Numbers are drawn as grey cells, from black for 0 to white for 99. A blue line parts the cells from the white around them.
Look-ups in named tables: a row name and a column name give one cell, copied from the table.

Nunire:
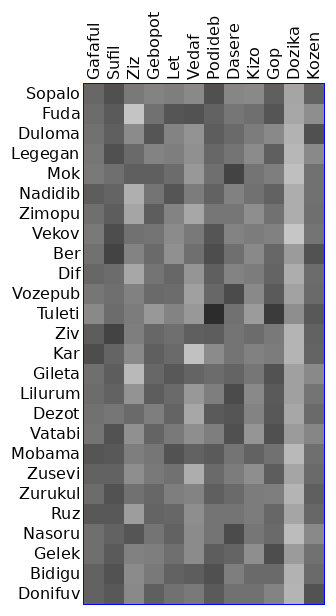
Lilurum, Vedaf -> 59
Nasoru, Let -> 38
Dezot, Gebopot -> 49
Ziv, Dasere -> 45
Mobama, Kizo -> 38
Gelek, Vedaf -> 54
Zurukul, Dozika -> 70
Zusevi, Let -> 44
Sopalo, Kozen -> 38

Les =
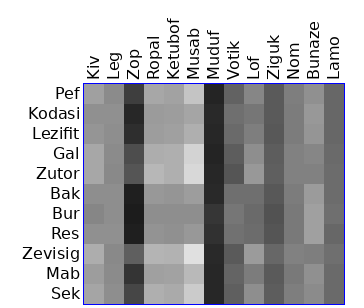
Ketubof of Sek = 66
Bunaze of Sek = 54
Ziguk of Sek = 36
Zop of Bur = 11
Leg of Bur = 55
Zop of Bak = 12
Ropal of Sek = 68
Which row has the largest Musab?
Zevisig

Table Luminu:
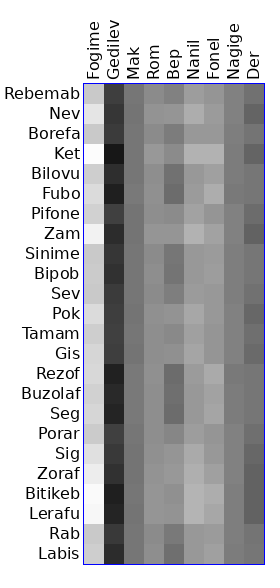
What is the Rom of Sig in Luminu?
56
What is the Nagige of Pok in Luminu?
50
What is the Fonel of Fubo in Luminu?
67
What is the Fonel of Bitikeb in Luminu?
67
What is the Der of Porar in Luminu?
43
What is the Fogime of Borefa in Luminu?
78
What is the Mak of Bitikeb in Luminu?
46
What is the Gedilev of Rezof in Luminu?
13
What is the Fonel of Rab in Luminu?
60
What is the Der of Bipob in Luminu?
46
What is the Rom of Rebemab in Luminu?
54
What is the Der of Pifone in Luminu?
42
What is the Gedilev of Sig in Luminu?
22
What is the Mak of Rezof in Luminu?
47

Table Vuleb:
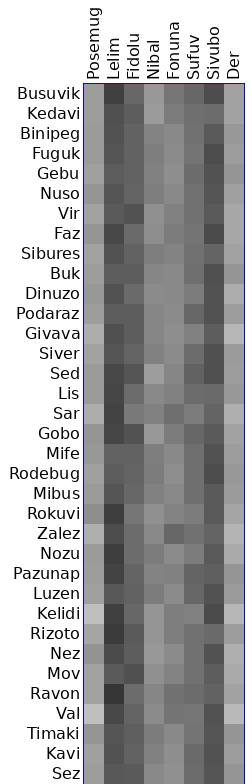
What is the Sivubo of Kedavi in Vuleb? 42
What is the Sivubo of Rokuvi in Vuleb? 35
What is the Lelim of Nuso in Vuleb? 33
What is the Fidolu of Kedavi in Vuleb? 36
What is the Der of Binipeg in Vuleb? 59
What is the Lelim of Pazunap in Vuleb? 26
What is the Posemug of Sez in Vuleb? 61
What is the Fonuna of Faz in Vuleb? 48
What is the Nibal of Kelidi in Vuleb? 58
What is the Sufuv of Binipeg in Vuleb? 44
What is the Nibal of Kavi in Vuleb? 50

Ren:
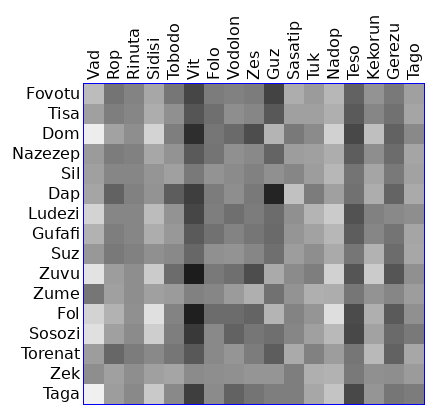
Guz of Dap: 14
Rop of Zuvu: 61
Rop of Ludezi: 52
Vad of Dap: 64
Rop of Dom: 63
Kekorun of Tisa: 52
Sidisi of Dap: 57
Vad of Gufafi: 69
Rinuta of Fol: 56
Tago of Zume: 61
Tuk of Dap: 48
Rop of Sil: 52
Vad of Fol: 82
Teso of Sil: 45

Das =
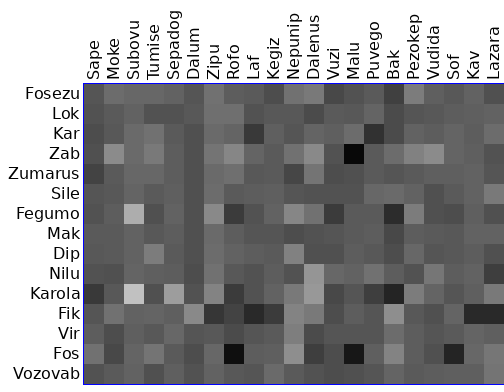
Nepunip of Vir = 49
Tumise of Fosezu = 40
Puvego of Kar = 19
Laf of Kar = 22
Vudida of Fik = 31
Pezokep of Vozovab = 35
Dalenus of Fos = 24
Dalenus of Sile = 32
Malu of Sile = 32
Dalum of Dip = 31
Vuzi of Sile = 32
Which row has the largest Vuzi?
Nilu

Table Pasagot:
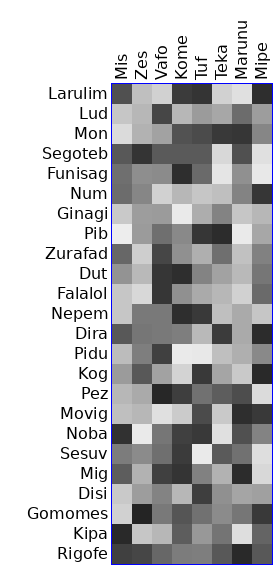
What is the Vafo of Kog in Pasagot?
63
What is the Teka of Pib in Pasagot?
17
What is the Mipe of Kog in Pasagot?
16
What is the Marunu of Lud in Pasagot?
42
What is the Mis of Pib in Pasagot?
92
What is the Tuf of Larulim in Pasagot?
20
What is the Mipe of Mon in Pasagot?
52
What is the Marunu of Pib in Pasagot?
91
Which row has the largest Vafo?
Movig

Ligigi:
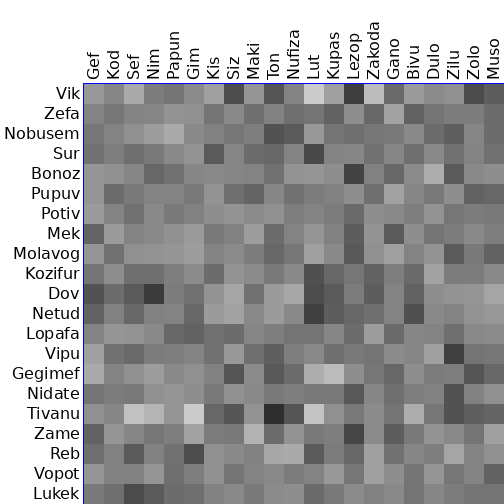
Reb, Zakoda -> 62
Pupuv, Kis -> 57
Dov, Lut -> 30
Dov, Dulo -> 55
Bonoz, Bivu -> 54
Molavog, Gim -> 61
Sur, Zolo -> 51
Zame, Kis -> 48
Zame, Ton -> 42
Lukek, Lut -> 41
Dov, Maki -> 44
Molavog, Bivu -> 51
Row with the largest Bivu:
Tivanu

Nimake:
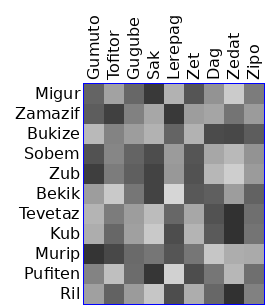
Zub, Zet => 32
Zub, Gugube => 37
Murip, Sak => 46
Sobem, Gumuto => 32
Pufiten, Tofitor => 74
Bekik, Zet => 34
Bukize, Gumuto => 72
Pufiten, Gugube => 42
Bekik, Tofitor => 78
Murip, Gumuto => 20
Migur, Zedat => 79
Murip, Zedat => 67
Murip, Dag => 77
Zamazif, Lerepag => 22
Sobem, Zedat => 72
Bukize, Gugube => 61
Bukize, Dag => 29
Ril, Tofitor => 38
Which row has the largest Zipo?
Murip

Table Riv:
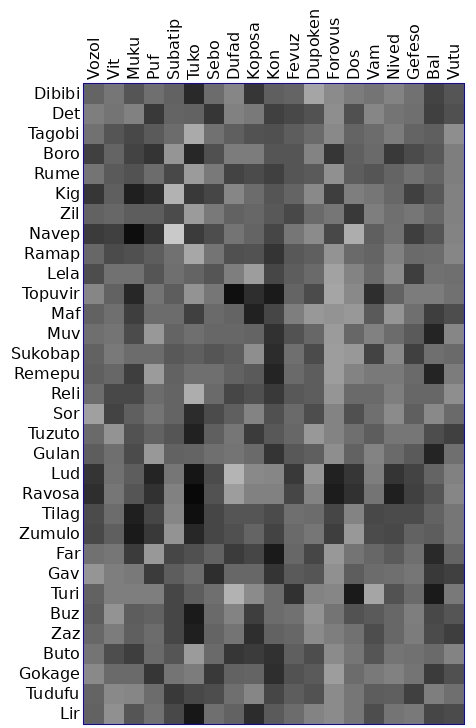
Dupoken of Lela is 41
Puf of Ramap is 36
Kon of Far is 10
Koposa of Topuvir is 18
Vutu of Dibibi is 33
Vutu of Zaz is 24
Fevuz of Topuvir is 39

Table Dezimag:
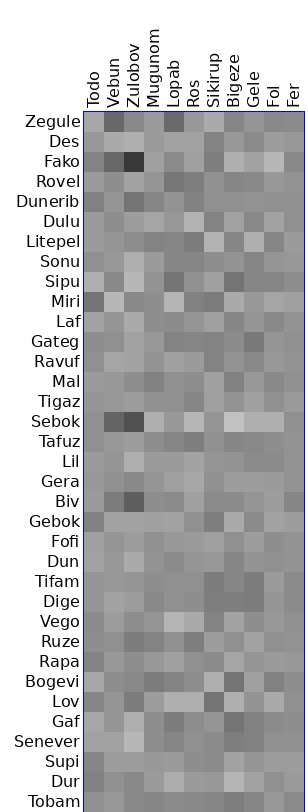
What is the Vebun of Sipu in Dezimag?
53
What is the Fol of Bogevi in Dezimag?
50
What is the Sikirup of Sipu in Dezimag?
62
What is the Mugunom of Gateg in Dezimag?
59
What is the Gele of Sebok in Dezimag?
68
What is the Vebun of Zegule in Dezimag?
40
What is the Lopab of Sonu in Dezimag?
52
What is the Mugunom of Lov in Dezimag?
61
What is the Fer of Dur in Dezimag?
60
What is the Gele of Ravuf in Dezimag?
53
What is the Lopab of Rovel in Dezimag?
46
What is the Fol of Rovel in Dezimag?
59
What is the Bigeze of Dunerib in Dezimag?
56
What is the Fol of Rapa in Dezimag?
60
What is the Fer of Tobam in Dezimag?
54
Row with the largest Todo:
Sipu

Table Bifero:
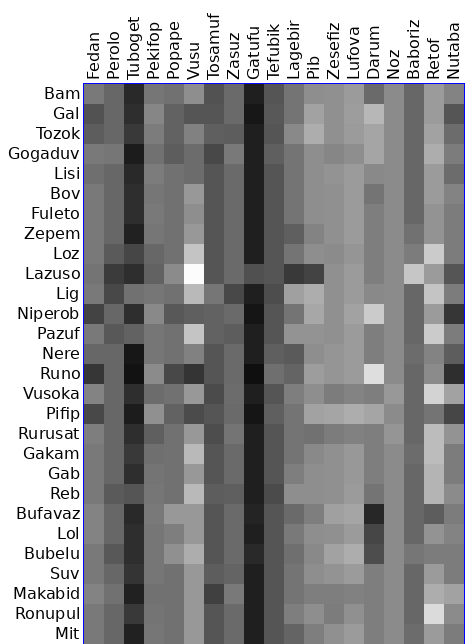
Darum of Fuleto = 49
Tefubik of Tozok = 33
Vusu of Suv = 59
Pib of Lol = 55
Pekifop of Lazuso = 38
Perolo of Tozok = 40
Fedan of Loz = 47
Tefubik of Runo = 43

